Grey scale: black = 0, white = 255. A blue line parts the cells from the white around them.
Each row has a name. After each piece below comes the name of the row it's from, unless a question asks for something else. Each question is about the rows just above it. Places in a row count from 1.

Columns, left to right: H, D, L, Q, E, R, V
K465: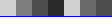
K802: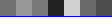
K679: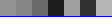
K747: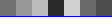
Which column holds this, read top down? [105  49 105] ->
R
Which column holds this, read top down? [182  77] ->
V
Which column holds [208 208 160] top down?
E
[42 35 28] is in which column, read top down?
Q
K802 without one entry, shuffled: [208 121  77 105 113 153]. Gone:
[35]
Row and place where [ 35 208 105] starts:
K802, 4
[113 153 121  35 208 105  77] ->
K802

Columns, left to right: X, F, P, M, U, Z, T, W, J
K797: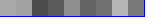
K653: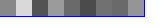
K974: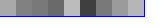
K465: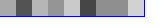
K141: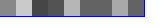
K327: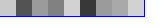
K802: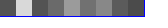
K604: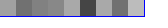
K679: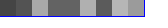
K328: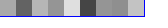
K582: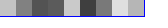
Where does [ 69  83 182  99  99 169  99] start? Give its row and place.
K141, 3
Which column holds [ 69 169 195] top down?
X
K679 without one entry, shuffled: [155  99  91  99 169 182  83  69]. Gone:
[176]
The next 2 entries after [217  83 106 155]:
[113 136]
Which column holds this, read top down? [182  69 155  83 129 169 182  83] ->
P
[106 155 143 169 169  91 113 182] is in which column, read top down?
W

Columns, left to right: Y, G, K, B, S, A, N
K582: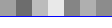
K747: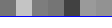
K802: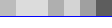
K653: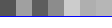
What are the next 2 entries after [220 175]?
[212 160]
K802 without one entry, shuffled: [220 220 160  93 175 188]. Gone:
[212]
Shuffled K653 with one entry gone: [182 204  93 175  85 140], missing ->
[160]
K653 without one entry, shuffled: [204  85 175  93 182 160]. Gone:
[140]
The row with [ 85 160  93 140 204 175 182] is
K653
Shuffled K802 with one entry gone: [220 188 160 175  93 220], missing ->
[212]

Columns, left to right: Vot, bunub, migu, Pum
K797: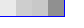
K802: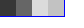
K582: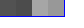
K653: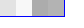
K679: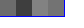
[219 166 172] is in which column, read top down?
migu
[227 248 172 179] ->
K653
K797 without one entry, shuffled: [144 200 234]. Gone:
[206]

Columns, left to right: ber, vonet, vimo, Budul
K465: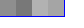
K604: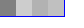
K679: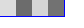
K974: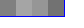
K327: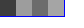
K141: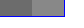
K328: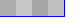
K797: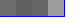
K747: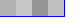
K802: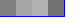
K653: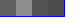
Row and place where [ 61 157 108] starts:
K327, 1
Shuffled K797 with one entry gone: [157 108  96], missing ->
[102]
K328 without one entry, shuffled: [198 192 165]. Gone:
[172]
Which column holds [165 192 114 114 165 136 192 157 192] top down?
Budul
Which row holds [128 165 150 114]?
K974
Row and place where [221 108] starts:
K679, 1

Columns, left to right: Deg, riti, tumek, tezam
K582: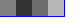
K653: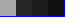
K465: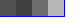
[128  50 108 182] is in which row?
K582
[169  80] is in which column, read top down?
Deg
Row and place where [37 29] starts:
K653, 2
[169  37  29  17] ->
K653
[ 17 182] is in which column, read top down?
tezam

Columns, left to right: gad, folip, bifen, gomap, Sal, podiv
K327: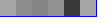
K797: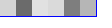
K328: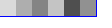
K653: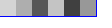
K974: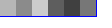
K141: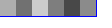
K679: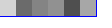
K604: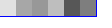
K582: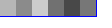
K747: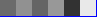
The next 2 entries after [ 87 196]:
[ 64 152]
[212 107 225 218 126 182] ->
K797

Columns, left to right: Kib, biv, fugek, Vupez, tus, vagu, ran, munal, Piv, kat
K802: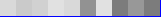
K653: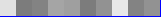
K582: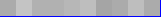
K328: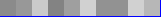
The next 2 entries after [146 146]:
[209 183]
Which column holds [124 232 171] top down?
munal
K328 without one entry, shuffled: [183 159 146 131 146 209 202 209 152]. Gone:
[139]
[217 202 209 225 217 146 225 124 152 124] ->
K802
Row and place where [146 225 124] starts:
K802, 6
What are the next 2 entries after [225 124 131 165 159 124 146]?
[232 131]
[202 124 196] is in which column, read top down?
biv

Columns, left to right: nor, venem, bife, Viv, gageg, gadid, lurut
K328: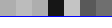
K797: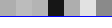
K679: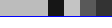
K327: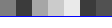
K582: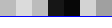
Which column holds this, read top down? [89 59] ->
gadid
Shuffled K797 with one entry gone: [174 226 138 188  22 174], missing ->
[180]
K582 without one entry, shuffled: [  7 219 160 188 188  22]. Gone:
[211]
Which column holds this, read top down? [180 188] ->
bife

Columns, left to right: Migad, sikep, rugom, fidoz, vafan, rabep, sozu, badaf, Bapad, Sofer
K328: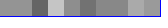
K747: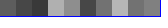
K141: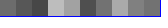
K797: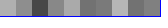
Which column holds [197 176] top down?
fidoz
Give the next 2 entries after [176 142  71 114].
[182 114]
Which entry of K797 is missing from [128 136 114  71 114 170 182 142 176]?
[122]
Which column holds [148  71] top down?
sikep

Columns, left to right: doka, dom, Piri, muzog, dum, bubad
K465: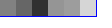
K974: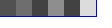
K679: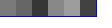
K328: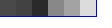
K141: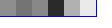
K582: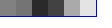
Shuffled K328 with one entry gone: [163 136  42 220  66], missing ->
[73]
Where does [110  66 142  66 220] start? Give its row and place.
K974, 2
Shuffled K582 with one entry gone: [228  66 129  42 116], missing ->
[170]
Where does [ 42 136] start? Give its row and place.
K328, 3
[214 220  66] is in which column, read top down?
bubad

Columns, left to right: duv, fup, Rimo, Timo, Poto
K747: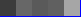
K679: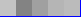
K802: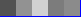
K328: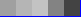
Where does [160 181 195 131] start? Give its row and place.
K328, 1
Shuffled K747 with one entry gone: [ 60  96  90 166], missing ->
[103]
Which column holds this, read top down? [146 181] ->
fup
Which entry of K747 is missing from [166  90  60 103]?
[96]
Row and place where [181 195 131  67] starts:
K328, 2
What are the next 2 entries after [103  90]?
[ 96 166]

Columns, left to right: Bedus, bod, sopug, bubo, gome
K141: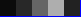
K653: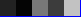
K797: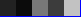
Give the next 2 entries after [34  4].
[120  60]
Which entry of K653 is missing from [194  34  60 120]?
[4]
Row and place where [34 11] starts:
K797, 1
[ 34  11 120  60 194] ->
K797
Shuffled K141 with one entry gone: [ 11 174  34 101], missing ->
[40]
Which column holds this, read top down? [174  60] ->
bubo
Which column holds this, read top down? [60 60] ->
bubo

